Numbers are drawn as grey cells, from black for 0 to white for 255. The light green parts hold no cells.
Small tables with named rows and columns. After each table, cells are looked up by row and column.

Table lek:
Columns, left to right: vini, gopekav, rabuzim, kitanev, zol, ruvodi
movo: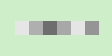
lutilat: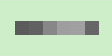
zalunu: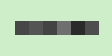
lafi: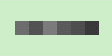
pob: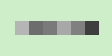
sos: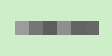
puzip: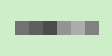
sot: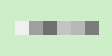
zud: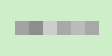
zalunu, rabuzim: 67
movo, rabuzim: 110
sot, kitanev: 196
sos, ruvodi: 103
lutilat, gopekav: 97
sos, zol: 100
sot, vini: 240
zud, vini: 163
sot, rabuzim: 112
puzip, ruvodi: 130
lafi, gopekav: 82
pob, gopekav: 109
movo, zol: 229
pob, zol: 128
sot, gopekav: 159
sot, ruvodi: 124

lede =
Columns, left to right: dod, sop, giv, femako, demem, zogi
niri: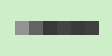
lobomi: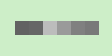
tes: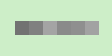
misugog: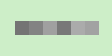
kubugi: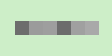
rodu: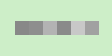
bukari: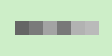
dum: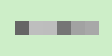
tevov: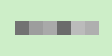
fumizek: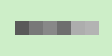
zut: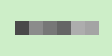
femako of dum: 117
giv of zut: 119
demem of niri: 59
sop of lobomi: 102
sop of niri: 99
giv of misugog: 160
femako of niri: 68
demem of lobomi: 128
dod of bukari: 101
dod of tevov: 114
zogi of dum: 168
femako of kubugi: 108
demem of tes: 143
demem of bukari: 178
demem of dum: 162
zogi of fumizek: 179
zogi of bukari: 186
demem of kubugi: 160

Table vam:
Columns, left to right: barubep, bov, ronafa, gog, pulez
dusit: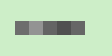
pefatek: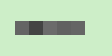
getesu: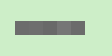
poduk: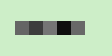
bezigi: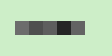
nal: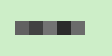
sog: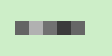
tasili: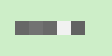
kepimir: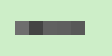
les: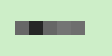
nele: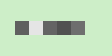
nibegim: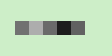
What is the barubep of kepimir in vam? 110
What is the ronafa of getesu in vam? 105
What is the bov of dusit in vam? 147
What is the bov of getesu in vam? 110
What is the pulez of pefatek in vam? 101
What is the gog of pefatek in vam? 97
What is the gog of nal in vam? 43

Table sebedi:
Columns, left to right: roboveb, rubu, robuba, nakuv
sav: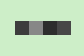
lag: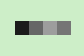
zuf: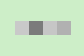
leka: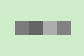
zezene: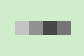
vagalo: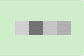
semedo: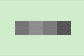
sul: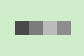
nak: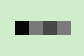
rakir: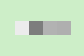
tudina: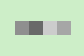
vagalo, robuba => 197
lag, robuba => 157
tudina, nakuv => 166
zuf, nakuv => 177
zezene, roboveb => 196
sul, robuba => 187
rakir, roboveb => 236
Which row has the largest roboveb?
rakir

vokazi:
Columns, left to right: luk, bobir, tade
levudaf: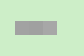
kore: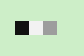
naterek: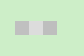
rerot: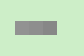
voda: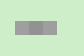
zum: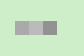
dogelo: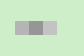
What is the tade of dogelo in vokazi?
195
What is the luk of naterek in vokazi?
192
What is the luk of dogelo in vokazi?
181
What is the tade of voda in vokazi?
158
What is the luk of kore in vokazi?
17
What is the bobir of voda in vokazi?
146
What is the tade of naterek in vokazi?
190
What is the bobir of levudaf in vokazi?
160
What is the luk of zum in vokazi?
170
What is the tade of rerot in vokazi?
135
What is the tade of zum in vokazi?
146
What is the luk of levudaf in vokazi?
162
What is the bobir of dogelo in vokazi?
150
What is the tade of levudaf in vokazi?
167
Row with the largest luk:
naterek

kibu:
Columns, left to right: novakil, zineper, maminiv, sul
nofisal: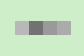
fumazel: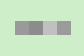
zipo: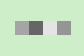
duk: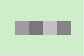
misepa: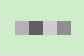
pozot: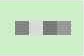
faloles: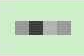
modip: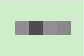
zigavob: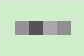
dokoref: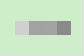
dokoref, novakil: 208
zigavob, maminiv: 168
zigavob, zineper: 84
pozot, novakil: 132
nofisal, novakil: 184
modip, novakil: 143
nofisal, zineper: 114
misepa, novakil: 180
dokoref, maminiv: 163
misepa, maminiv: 205
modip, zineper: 77
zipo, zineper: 102
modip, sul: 137
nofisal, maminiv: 154
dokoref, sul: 138

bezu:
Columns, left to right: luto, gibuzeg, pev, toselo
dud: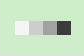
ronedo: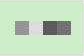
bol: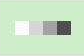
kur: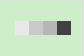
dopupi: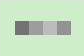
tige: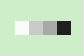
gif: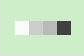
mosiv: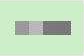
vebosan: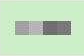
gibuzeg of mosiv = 184
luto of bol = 251
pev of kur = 182
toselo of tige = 32
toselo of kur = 65
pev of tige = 169
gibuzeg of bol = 214
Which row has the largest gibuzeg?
ronedo

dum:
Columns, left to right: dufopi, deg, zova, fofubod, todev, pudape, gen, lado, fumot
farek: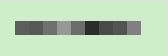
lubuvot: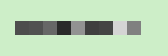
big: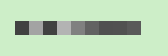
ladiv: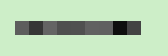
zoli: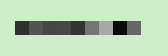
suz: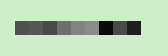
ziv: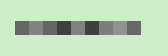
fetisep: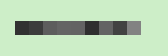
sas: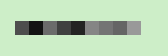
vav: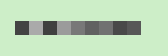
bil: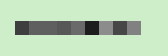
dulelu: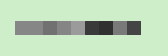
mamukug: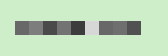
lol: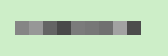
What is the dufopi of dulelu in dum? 134
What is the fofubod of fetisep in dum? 100
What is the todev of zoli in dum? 52
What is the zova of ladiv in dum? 100
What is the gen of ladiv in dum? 96
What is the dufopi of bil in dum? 62
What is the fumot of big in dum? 89
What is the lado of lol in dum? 162
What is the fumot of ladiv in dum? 67
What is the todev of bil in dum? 106
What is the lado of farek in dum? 84
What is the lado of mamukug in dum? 111
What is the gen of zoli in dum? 168
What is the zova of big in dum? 65
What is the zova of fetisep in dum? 93
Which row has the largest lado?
lubuvot

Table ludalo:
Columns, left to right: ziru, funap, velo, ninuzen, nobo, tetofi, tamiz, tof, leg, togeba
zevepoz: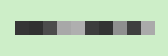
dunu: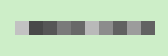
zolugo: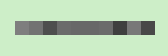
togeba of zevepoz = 170
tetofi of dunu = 185
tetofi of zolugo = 104
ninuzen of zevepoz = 168
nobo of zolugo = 104
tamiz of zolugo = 107
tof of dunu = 97
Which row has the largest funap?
zolugo

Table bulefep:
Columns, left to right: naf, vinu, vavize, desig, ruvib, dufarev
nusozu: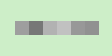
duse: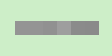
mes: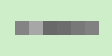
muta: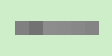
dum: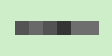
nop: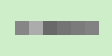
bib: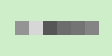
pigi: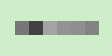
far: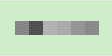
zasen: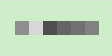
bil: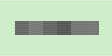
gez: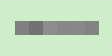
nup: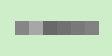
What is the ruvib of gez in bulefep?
136
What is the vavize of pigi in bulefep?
163
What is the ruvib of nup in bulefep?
121
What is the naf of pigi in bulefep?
119
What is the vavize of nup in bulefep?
105
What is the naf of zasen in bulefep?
142
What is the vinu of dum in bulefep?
105
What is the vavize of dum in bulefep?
83
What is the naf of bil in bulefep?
107
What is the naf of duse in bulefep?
148
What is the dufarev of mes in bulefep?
129
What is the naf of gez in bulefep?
128
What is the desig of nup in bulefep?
113
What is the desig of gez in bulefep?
135
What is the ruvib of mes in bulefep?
120
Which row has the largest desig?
nusozu

